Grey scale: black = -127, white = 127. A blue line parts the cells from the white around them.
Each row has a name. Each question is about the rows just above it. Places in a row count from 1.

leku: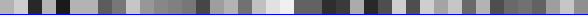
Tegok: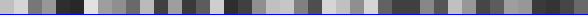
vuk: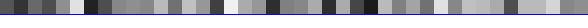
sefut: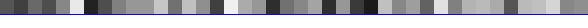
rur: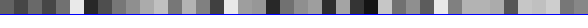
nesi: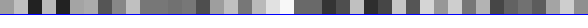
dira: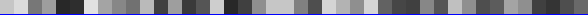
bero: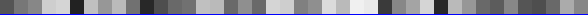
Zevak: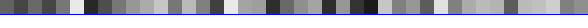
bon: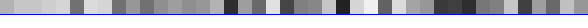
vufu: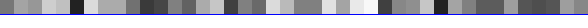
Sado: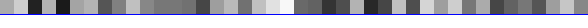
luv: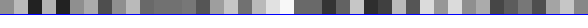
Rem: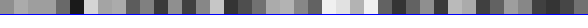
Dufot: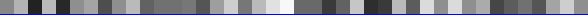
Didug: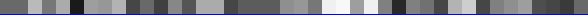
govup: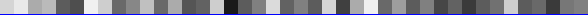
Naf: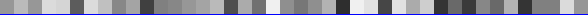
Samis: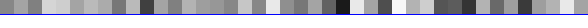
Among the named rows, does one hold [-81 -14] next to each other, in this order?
yes
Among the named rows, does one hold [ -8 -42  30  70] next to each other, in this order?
yes
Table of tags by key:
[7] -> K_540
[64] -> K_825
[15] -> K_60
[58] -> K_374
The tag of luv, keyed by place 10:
K_374
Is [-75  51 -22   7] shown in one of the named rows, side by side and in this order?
no

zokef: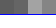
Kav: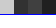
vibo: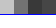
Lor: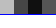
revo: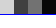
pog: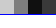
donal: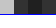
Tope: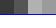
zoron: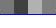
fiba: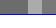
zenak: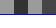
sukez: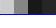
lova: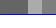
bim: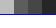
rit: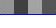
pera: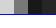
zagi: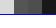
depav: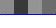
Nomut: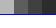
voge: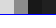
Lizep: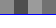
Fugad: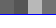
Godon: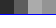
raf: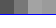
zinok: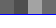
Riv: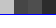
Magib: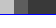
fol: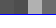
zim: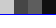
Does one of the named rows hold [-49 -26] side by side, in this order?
no
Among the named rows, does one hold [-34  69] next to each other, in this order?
no
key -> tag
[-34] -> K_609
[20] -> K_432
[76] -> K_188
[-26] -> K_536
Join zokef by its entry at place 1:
K_609

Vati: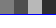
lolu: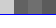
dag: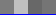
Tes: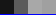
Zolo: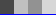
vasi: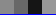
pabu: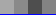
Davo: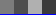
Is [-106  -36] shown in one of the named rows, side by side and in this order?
yes
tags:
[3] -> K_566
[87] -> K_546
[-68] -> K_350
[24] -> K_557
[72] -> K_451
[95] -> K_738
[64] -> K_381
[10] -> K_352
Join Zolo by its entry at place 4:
K_546
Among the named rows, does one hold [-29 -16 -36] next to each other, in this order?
yes
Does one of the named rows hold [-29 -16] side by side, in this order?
yes

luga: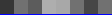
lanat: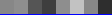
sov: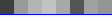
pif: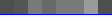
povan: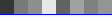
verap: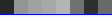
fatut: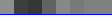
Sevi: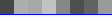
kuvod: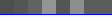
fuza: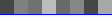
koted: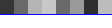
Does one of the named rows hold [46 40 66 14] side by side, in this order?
no
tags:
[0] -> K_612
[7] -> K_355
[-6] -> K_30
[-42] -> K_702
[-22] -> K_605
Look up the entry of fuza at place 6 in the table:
K_355
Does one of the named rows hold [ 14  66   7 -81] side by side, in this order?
yes
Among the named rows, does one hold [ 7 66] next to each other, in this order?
no
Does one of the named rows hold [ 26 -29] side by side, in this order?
no

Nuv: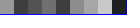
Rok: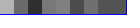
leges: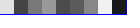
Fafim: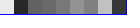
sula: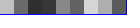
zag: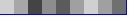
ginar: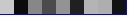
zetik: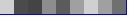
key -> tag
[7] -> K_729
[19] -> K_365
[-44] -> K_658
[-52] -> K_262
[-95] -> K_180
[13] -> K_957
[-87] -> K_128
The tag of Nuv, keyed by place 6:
K_957
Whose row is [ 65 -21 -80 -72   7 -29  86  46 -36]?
sula
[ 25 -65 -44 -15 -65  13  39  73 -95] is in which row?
Nuv
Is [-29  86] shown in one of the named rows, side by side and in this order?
yes
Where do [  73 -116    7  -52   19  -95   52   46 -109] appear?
ginar
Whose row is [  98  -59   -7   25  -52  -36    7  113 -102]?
leges

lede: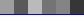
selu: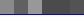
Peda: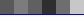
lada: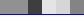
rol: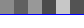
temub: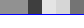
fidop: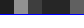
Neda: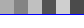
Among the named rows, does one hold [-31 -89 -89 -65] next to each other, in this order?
no
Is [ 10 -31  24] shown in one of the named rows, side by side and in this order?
yes
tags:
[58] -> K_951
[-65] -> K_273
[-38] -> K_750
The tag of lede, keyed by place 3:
K_951
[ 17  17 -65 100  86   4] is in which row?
lada
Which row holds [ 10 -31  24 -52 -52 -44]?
selu
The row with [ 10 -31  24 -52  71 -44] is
rol

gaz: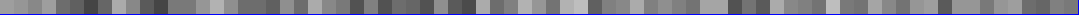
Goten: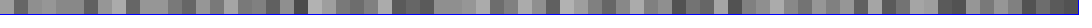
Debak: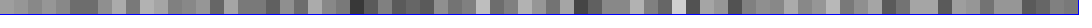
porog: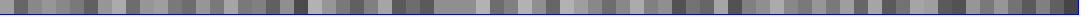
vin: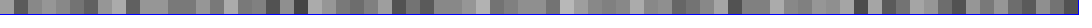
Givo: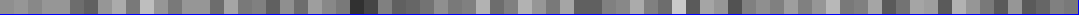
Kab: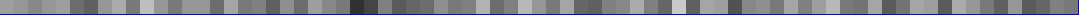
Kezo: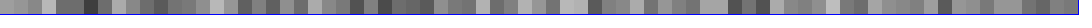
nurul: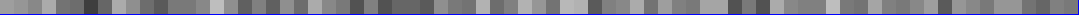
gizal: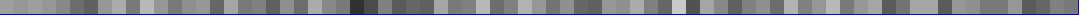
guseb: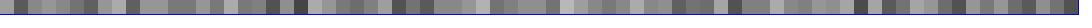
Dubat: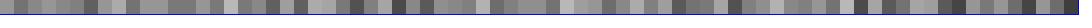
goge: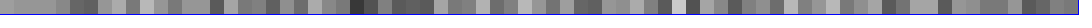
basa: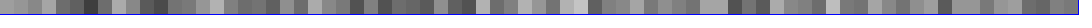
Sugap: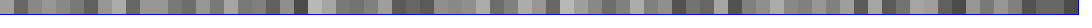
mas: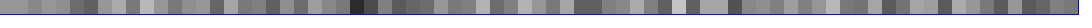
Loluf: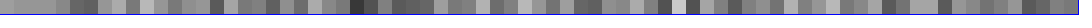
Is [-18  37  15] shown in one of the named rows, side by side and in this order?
yes
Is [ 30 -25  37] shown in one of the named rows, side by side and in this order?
yes
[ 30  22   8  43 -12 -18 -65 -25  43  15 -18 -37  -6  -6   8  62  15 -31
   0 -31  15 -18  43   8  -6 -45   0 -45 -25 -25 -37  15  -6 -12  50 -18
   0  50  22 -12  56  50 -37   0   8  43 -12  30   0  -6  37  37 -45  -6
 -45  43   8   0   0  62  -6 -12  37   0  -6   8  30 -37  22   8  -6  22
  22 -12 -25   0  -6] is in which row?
nurul

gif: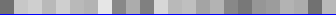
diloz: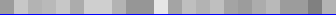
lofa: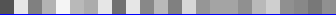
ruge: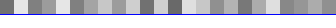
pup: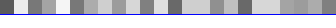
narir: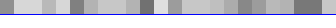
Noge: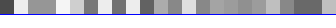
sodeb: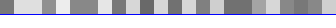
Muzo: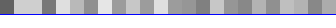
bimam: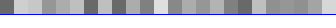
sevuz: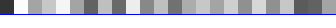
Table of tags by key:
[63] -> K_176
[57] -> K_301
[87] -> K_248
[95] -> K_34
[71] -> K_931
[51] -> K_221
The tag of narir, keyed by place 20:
K_301
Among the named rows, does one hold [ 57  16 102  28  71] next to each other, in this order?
yes
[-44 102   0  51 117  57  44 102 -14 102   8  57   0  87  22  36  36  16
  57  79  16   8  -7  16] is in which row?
lofa
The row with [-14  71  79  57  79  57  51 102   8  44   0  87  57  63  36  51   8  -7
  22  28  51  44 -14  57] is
gif
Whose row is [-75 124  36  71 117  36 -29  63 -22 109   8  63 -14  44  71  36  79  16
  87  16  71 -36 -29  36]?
sevuz
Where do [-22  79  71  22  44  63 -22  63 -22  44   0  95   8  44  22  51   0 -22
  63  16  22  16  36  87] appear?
bimam

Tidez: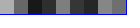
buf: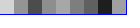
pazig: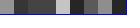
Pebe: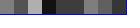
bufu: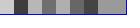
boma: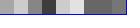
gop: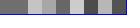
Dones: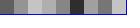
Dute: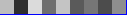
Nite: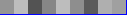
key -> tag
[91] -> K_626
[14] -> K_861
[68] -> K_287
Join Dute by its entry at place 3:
K_626
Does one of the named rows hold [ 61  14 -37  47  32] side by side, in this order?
yes
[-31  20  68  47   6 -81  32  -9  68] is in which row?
Dones
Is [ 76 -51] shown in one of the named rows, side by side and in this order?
yes
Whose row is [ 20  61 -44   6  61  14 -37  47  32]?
Nite

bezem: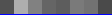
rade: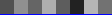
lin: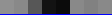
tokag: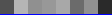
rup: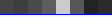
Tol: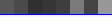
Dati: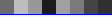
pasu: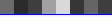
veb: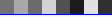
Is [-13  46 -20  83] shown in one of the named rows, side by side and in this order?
no
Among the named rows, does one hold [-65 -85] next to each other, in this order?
no
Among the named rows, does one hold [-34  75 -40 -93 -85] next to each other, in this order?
yes
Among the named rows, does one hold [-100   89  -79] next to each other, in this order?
no
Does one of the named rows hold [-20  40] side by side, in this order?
no
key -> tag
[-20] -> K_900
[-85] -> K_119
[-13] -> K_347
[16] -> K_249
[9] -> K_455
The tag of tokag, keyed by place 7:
K_249
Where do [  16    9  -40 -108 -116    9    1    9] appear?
lin

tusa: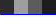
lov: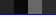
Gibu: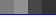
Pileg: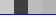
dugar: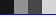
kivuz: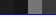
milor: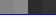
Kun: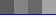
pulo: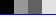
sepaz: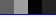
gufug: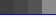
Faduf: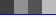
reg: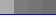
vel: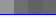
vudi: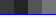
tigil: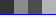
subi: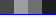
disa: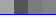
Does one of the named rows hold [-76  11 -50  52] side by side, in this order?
yes
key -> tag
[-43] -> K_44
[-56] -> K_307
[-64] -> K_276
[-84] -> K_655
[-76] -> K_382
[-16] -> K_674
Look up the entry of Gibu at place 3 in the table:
K_307

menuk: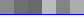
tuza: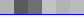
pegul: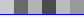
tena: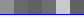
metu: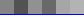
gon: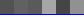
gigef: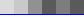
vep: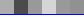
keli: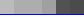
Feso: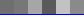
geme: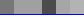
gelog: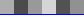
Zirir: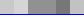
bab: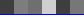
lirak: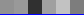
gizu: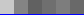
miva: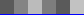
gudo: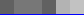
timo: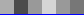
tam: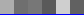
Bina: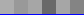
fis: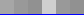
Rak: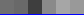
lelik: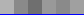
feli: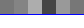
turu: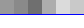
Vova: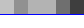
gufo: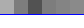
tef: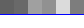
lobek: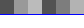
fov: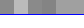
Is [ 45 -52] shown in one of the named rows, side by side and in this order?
yes
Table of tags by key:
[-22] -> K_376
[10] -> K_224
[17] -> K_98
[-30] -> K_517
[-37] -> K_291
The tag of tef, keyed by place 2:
K_376
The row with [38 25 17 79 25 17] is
fis
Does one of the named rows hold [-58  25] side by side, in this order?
yes

